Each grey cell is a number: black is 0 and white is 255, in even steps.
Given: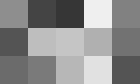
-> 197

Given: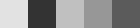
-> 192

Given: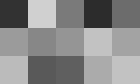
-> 149

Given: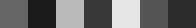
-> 57

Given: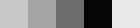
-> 109

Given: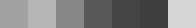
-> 88

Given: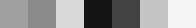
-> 20
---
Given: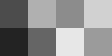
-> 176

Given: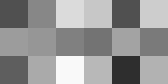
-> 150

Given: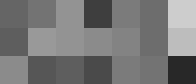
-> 153

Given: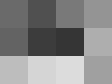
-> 60

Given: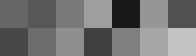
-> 87

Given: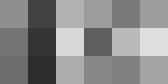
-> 53
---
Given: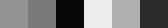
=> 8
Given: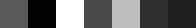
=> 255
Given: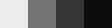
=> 54
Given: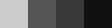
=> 58
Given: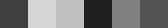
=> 191
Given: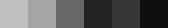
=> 104
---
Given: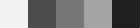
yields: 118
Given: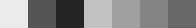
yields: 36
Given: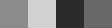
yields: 43
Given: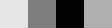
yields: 3
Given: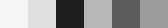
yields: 30
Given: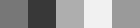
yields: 174
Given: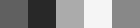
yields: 171
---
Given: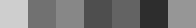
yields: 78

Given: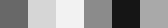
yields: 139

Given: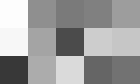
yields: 128

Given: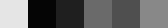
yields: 106

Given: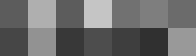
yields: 197

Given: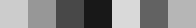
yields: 24

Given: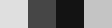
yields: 196
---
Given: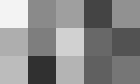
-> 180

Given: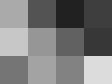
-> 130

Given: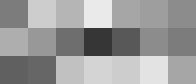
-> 193

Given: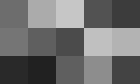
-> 95

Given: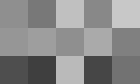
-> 186

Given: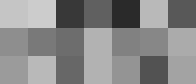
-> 103
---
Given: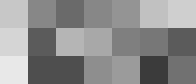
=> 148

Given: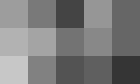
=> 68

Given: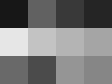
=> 97

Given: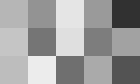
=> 229

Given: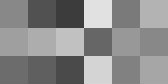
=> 225

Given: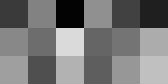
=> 144
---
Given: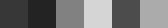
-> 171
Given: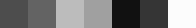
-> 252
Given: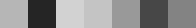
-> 131
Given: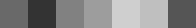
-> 85
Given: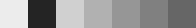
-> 102
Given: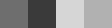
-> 177
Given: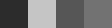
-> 114
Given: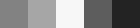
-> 35
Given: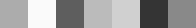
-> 137
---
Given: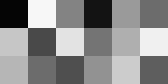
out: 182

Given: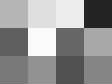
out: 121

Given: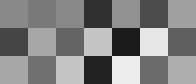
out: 167

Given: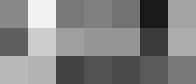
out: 186

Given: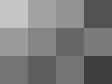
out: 116

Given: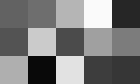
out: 175

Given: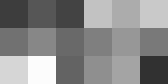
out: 214

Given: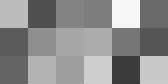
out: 99

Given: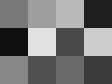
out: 135
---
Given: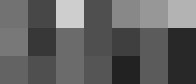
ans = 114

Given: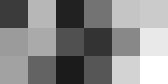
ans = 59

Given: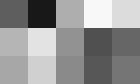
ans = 94

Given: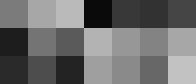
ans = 123

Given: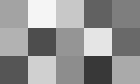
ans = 163

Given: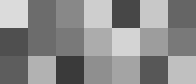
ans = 219

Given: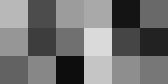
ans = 184

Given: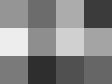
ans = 149
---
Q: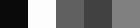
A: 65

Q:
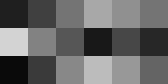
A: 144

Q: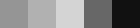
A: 103

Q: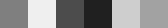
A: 206

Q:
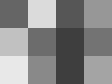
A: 86

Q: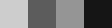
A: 149

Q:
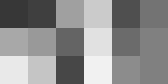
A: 79
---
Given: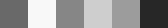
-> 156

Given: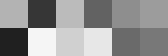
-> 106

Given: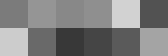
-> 90

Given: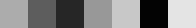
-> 3

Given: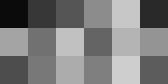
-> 206

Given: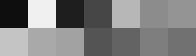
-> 126

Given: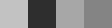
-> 167
